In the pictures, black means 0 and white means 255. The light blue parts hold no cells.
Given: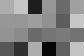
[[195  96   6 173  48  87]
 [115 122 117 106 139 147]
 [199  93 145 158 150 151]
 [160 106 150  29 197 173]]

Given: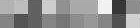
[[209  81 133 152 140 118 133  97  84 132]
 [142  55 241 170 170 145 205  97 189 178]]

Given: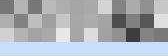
[[121 132  61 145 161 220 166 232 170 163 179 209]
 [224  87 128  78 164 172 167 198 160 190 130 174]
 [200 144 172 131 213 169 166 174 186 119 180 119]]

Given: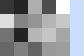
[[158 155  99 128 103]
 [165 197 183  35 115]
 [199 180 148 132 222]
 [254  77 174  36  54]]

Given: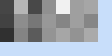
[[170 147 166 148  91 132  48]
 [134 159 133 152 119 141  66]
 [166 159 241 144  72 182  70]]

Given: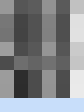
[[234  76 147  76  44 155]
 [233  77 148  76  45 156]
 [197  96 113 100 110  76]
 [202  86 149  88  76 158]
 [225  79 129  82  67 116]
 [224  79 130  82  68 119]
 [193  90 146  92  86 152]]

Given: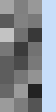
[[ 84 125 155]
 [ 34 155 103]
 [147 119  93]
 [121  75  93]
 [114  59 120]
 [ 56 113 195]
 [121 130  90]
 [152 128 165]]
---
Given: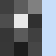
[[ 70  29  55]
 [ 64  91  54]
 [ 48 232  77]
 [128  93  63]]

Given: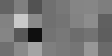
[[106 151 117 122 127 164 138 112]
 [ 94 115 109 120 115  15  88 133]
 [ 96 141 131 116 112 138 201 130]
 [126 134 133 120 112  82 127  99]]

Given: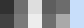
[[169 111 237 122  66]
 [108  94 222 111  49]]

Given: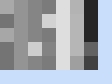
[[ 65 159 222 123 133 148 116]
 [ 98 182 222 131 206 148 116]
 [ 37 182 222 123 133 148 167]
 [ 37 182 222 210 133 148 116]
 [ 37 179 222 123 133 148 169]]

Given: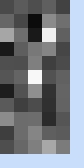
[[123 168 127 103  78]
 [ 91  95 133 108  62]
 [ 85  43 109 108 140]
 [ 99  48  76  63  90]
 [100  50 143  82  29]
 [ 97  82 248 100  85]
 [ 75  63 127  78  79]
 [ 70 133 120  94  25]
 [ 96 239  25 110 166]
 [111 139  11  71 102]
 [ 66  95  78  91  74]]

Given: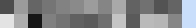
[[134 182 186  90 196 111  91  97 115 128  22 173 227]
 [100  83 113  98 169 133 156 138 130 117 101 155  77]]
